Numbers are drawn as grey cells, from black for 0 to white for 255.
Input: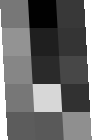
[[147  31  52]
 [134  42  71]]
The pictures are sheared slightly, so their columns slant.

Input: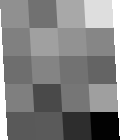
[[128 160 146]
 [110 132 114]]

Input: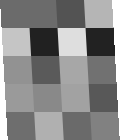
[[197  33 222]
 [146  90 167]]

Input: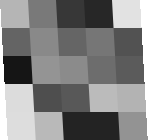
[[100 137 101]
 [ 21 148 139]]

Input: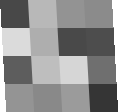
[[219 174  73]
 [ 93 190 214]]

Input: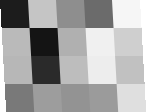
[[186  20 176]
 [183  42 189]]

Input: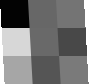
[[215 105  72]
 [166  85 122]]

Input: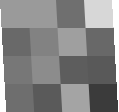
[[105 130 159]
 [119 140  93]]

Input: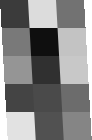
[[121  15 195]
 [149  48 200]]
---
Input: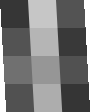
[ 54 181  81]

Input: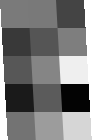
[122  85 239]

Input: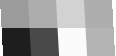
[155  73]

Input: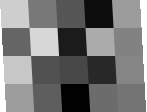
[206 215  71 108]

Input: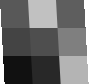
[ 88  78 180]

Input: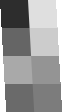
[ 45 204]
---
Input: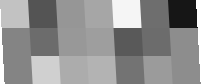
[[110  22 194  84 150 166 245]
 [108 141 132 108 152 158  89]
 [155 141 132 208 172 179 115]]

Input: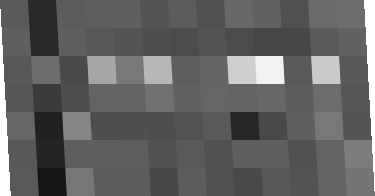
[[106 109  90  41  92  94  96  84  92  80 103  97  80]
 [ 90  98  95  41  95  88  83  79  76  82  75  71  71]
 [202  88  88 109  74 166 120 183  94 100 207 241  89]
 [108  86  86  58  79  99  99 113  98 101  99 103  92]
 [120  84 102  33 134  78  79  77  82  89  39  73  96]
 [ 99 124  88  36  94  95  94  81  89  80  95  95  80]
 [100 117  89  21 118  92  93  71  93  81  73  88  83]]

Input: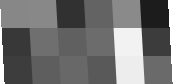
[[138  28 135 136  49  99]
 [242  60  56 111  96 108]
 [237 106  61  94 104  89]]

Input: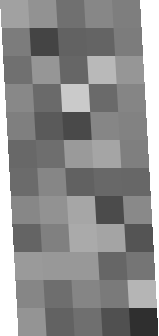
[[135 126 161 146 112]
 [100 124 124  68  98]
 [185 150 112 150 102]
 [106 133 136 106 202]
 [134 130 127  90  73]
 [165 127 104 110 154]
 [104 103 107 134  97]
 [ 75 137 135 146 166]
 [164  84 100 128 170]
 [102 117 154 152 152]
 [122 181 134 110 133]
 [ 80  47 148  98 111]]

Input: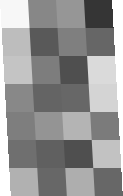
[[150  53 247 135]
 [127 102 189  89]
 [ 79 218 196 125]
 [103 212 136 100]
 [180 123 126 148]
 [ 79 194 111  96]
 [174 103 177 103]]

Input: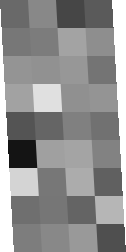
[[ 70  90 105 136]
 [163 142 119 124]
 [151 116 148 145]
 [144 148 162 224]
 [128 113  84 101]
 [164 130  20 160]
 [172  96 212 119]
 [100 182 111 118]
 [153  79 125 136]]
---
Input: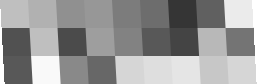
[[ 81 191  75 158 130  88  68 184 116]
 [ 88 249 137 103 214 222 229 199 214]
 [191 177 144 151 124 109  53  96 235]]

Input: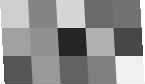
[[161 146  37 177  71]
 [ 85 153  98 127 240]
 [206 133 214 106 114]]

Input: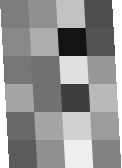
[[137 172  19  84]
 [165 113  63 186]
 [125 144 193  77]
 [105 165 209 157]
 [119 113 223 151]
 [ 91 144 238 131]]

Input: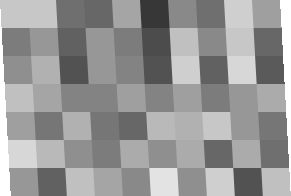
[[143 177  82 151 131  82 207  97 215  90]
 [124 151  97 151 124  76 192 137 199 103]
 [199 199 111 103 165  55 137 111 207 159]
 [192 165 131 131 159 131 159 124 151 171]
 [215 185 143 124 171 143 171 103 171 111]
 [159 118 177 118 103 185 177 199 151 118]
 [151  97 192 165 137 227 143 207  82 192]]

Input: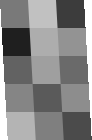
[[121 193  60]
 [180 127  75]
 [ 98 159 106]
 [133  90 141]
 [ 31 173 147]]

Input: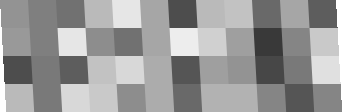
[[ 77 121  93 194 216 172  85 159 147  71 121 224]
 [147 127 113 186 230 166  77 186 194 105 166  93]
 [186 121 216 201 141 172 105 178 178 133  85 133]
 [153 127 230 141 113 166 237 208 159  57 133 201]]

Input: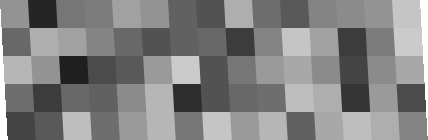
[[182 147  31  75  89 154 203  82 118 154 168 139  68 139 168]
 [110  60 104  97 139 182  45  82 104 110 190 174  53 154  75]
 [147  37 118 124 161 147  97  82 174 110  89 132 139 147 197]
 [104 174 161 132 104  82  97 104  60 132 197 161  60 124 203]
 [ 68  89 190 110 154 182 118 197 154 182  97 168 190 174 132]]

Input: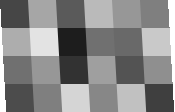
[[173 227  29 112 105 201]
 [112 151  50 159  83 143]
 [ 70 166  90 186 151 127]
 [ 76 127 213 135 193  63]]
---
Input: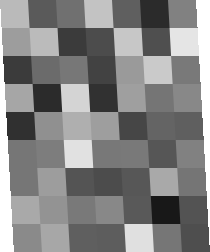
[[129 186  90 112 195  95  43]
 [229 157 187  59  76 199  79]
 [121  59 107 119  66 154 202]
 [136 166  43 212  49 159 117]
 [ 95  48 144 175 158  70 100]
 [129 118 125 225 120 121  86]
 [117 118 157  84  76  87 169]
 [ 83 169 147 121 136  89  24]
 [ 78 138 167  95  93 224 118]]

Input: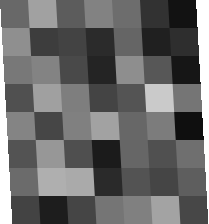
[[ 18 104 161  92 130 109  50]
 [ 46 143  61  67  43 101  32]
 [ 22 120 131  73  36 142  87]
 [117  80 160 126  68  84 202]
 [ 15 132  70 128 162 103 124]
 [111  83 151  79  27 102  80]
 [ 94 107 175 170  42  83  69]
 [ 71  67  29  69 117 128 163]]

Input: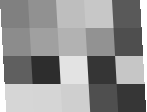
[[ 89 128 145 190 199]
 [ 78 140 160 178 146]
 [198  95  45 227  53]
 [ 54 214 213 207  79]]

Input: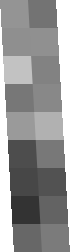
[[115 148]
 [144 143]
 [130 194]
 [136 119]
 [177 154]
 [120  77]
 [ 82  71]
 [ 99  51]
 [123 103]]

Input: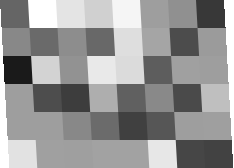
[[ 56 101 255 228 208 245 158 144]
 [155 136 106 141 104 222 165  76]
 [158  26 211 146 233 219  93 160]
 [191 158  77  61 174  96 137  74]
 [159 158 158 136 107  64  86 158]
 [ 66 226 160 159 162 162 231  70]]

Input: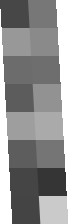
[[119  71]
 [138 152]
 [110 108]
 [146  92]
 [170 158]
 [117  93]
 [ 53  69]
 [202  68]]
